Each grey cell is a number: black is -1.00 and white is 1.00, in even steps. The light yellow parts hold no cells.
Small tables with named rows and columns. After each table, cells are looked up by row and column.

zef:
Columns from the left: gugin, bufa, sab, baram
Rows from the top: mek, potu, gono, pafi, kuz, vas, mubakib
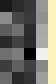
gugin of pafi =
-0.69
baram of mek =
0.18
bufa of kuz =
-0.02
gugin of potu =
0.09
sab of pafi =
-0.66
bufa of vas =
-0.25
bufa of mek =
-0.66
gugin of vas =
-0.51
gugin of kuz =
-0.13
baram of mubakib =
0.24
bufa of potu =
-0.44
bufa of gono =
-0.11
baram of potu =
0.14
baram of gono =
0.32
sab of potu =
-0.54
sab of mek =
-0.57
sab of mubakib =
-0.60
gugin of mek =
-0.80
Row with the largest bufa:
kuz

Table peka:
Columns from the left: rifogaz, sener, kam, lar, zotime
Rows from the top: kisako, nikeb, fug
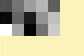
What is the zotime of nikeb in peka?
0.50
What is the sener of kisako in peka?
-0.09
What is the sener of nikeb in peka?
-0.21
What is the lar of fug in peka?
-0.11
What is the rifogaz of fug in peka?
1.00
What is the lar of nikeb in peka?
0.15
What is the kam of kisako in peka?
0.24
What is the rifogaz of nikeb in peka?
-0.92
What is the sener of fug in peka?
0.30
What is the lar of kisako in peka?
0.42
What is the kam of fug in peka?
-0.98
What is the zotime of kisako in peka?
-0.26
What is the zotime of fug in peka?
0.59
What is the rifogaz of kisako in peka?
-0.37
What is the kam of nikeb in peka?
-0.78

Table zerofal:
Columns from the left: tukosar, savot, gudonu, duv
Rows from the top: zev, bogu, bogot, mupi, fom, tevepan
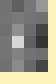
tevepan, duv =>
-0.46
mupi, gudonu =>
-0.25
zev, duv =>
0.18
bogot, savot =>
0.13
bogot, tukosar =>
-0.12
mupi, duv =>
-0.59
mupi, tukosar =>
-0.08
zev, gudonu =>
-0.07
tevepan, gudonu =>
-0.17
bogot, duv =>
-0.47
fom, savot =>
0.02

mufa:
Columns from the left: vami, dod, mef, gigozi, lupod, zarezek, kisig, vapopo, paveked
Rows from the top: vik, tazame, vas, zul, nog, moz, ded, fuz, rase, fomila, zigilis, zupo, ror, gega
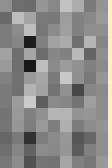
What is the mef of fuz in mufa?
0.41
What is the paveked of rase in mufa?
0.10
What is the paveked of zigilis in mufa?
0.16
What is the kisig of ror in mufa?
-0.28
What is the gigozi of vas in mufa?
-0.07
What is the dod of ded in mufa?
-0.11
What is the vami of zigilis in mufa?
-0.08
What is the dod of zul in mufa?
0.06

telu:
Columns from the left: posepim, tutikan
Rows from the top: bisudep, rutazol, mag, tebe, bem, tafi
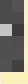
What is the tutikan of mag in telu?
-0.54
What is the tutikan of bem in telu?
-0.37
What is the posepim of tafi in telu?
-0.36
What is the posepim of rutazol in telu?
-0.42
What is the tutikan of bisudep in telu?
-0.34
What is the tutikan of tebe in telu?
-0.39
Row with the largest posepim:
mag

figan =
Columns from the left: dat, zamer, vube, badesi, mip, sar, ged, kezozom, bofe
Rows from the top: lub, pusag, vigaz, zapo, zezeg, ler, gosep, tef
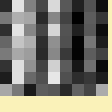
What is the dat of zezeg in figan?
-0.04
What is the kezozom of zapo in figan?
-0.07
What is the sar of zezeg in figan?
-0.55
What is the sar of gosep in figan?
-0.37
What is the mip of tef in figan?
-0.32
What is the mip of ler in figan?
0.63
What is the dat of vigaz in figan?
-0.63
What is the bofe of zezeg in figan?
-0.48
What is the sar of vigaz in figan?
-0.35
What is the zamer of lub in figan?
0.77
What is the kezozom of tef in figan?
-0.46
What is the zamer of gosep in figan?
0.75
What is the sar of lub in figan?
-0.31
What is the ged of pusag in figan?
-0.99

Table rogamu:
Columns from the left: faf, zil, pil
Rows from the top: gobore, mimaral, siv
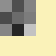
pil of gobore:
0.03
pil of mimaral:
-0.03
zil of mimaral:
-0.16
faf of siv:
0.04
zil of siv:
-0.70
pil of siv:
0.52
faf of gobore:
0.11
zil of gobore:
-0.38
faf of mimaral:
-0.41
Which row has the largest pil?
siv

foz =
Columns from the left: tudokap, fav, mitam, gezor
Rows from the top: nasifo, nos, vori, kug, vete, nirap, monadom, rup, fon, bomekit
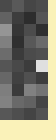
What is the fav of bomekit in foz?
-0.39
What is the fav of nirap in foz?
-0.43
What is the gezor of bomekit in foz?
-0.36
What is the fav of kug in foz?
-0.63
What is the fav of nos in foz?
-0.52
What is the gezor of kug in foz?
-0.17
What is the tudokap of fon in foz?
0.02
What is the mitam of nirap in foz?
-0.53
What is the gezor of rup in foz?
-0.10
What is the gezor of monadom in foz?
-0.52
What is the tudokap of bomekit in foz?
-0.32
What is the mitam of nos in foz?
-0.65
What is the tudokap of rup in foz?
-0.01
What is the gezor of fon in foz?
-0.47
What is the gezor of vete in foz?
-0.38
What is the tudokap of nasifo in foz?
-0.42

